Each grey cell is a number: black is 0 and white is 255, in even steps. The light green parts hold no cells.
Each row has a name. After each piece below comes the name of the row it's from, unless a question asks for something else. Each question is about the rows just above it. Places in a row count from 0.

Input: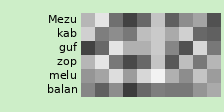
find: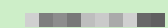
kab
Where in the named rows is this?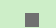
Mezu, 2
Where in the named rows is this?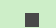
zop, 3
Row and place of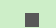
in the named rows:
zop, 6

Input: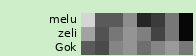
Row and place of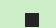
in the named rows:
melu, 4
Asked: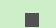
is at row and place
zeli, 1
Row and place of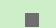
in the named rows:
Gok, 4
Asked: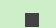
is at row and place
zeli, 5
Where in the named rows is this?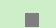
zeli, 4

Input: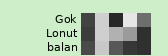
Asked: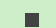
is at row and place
Gok, 0
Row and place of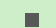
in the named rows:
balan, 2
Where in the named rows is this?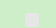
Gok, 3
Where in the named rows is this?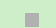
Lonut, 2
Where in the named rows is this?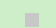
balan, 1
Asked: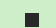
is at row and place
Gok, 2

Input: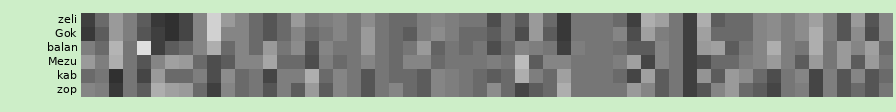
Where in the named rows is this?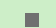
balan, 38
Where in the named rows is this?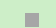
Mezu, 13
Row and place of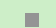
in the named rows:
kab, 44
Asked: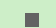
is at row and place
balan, 25
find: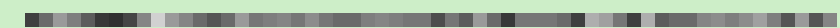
zeli

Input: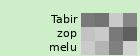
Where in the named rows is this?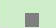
melu, 2
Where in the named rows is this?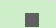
zop, 3
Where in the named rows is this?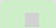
melu, 3

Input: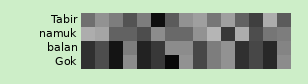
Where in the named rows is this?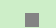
balan, 14
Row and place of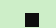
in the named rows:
Tabir, 5
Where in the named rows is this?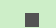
Tabir, 3
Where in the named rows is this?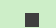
Tabir, 12
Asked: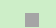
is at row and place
namuk, 1

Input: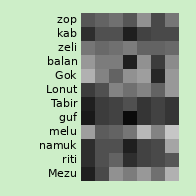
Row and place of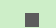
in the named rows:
melu, 1
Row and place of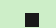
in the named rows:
guf, 0
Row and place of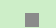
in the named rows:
balan, 6

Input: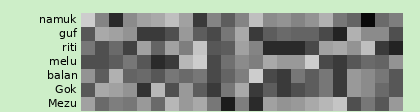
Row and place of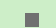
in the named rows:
melu, 10
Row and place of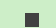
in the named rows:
riti, 3
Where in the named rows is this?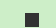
Gok, 4

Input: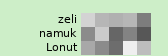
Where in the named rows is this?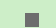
Lonut, 2
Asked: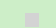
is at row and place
zeli, 0
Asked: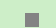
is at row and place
namuk, 3
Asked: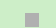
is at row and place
zeli, 2

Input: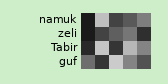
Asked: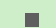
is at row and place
zeli, 2
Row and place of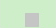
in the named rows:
Tabir, 1
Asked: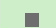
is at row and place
guf, 0
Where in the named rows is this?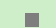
namuk, 4
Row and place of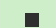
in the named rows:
zeli, 4
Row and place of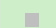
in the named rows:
namuk, 1
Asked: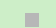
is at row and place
Tabir, 3

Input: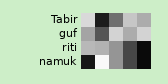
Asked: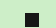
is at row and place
namuk, 0
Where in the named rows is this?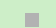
riti, 1
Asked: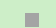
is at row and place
guf, 0
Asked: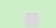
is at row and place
Tabir, 0
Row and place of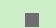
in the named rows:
Tabir, 2

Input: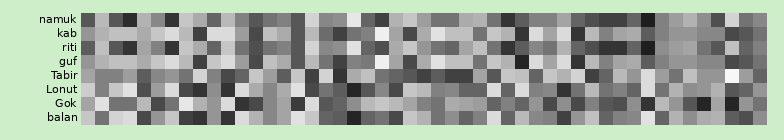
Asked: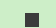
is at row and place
Gok, 15
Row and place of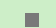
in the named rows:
guf, 20
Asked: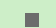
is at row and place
kab, 17
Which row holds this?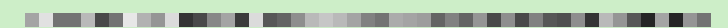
Gok
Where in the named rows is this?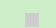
Lonut, 0
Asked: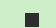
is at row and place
namuk, 3

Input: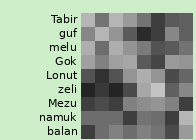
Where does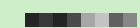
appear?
zeli
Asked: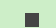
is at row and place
Gok, 5
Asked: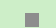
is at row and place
Mezu, 4
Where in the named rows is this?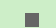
Lonut, 7

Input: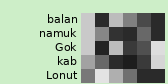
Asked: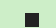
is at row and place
Gok, 1
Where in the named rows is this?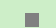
balan, 3
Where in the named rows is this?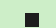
kab, 3
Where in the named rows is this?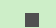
Gok, 4
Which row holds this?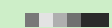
Lonut

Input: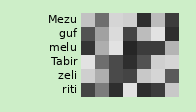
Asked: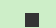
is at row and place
melu, 0
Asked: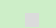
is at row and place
guf, 2
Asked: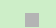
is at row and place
melu, 6

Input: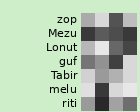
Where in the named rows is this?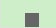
Lonut, 2
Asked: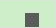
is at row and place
Mezu, 1
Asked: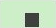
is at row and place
guf, 2
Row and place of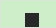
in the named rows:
riti, 1
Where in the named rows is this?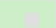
melu, 0
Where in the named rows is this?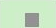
guf, 1
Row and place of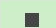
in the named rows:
Lonut, 3

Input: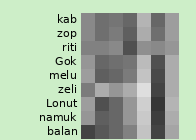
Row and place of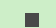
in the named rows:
melu, 5
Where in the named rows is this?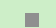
riti, 4
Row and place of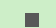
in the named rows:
balan, 1
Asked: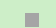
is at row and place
balan, 6
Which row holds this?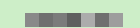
zop

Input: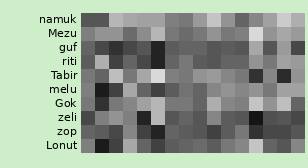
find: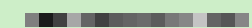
Lonut
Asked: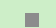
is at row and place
Mezu, 4
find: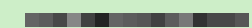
zop
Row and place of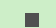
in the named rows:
zeli, 13
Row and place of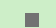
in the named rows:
melu, 7
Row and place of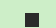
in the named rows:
Tabir, 14

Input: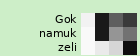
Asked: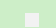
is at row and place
Gok, 0
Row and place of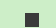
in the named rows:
Gok, 3

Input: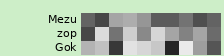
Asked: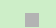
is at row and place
Gok, 0
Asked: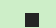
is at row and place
Gok, 6
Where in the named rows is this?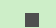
Mezu, 8
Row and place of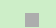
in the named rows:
Mezu, 3
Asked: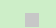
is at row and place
Gok, 5
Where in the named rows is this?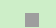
Gok, 8
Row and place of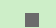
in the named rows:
zop, 9

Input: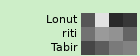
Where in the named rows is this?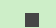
Tabir, 0
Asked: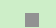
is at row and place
riti, 2
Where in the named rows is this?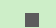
Tabir, 1
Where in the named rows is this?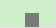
Tabir, 2
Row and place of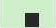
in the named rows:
Lonut, 2

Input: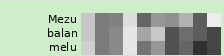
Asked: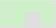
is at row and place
Mezu, 3
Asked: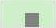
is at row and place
Mezu, 2
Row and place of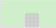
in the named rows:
melu, 0
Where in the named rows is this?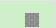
Mezu, 6
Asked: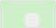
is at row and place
Mezu, 9
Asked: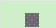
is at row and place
balan, 7
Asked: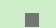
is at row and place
melu, 4

